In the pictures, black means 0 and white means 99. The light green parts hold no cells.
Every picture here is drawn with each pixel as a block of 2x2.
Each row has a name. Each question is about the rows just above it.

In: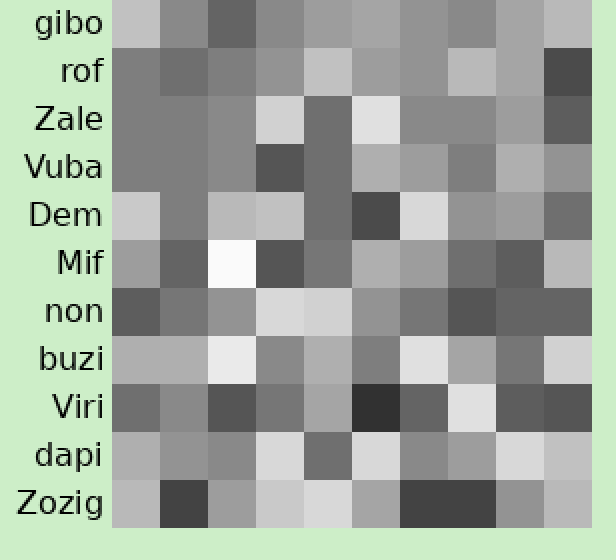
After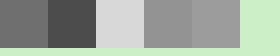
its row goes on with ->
[43]
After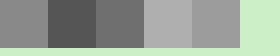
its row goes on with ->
[49 68 57]
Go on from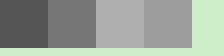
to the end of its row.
[43 36 72]
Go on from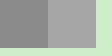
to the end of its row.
[72]
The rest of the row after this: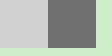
[87 53 53 61 36]

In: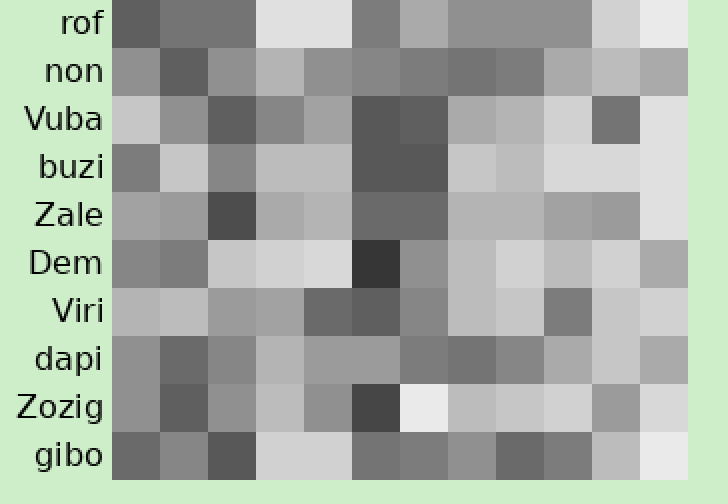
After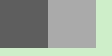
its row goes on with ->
[70 81 45 87]
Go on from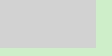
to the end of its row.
[45 48 56 41 48 73 91]
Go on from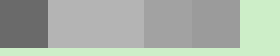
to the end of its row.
[87]
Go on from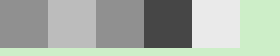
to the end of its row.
[73 77 81 60 84]
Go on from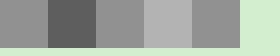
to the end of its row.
[52 48 45 48 66 73 66]

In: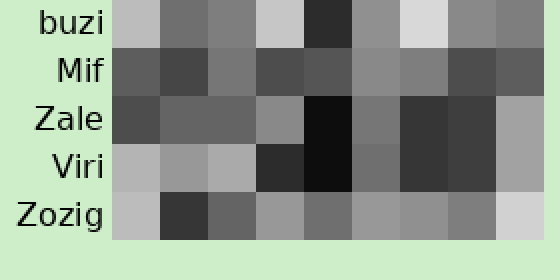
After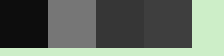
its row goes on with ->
[63]
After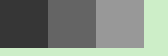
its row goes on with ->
[43 59 56 49 81]

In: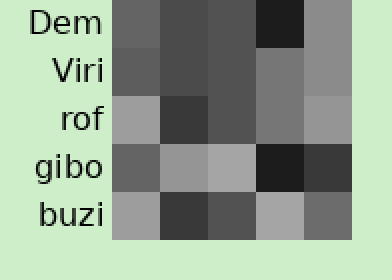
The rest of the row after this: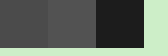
[54]
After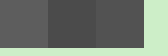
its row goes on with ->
[46 54]

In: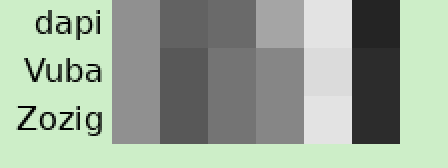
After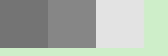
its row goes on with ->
[17]
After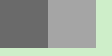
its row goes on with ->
[88 14]

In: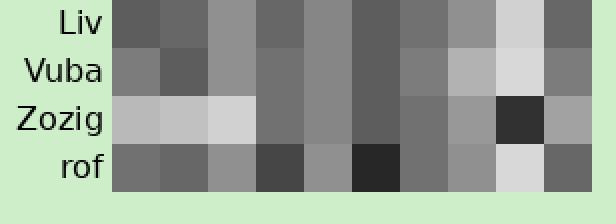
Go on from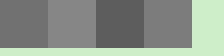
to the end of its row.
[69 84 48]
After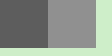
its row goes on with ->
[44 52 36 48 69 84 48]
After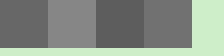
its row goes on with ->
[56 81 40]
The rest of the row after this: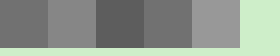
[19 63]
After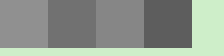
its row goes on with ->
[48 69 84 48]
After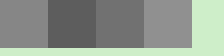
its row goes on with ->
[81 40]
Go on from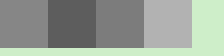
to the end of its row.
[84 48]

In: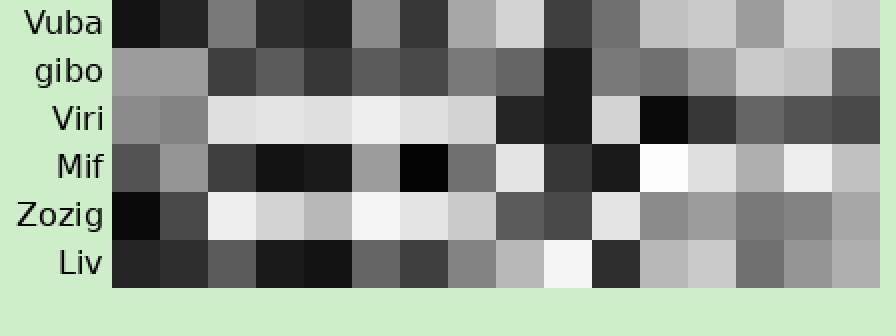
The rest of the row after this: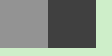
[ 7 10 60  1 43 89 21 10 98 86 68 92 75]
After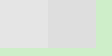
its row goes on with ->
[92 86 82 14 10 82  4 21 39 32 28]

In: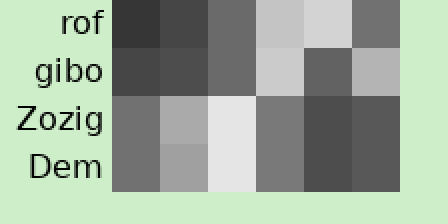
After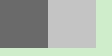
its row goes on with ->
[82 44]
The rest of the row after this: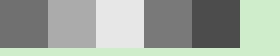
[34]

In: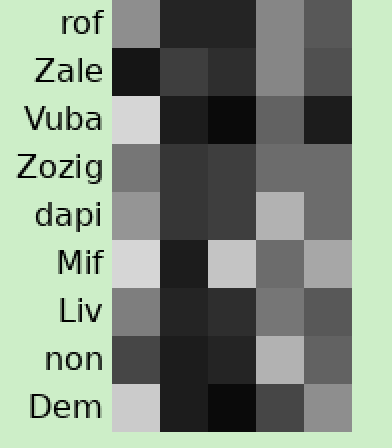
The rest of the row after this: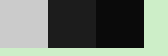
[27 55]
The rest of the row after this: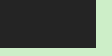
[52 34]
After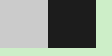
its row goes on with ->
[ 4 27 55]
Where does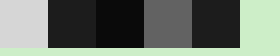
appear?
Vuba
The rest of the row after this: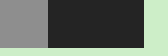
[52 34]

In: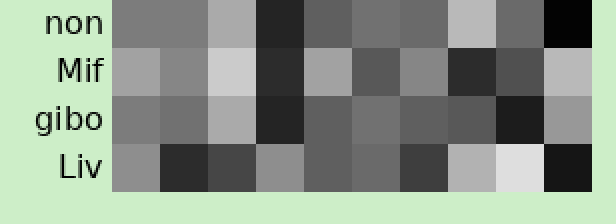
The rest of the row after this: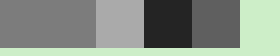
[44 41 72 41  1]
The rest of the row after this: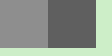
[41 24 69 86  8]
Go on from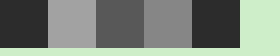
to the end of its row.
[31 72]
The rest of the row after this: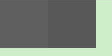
[11 59]
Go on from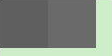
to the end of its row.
[24 69 86  8]
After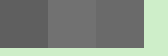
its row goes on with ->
[72 41  1]

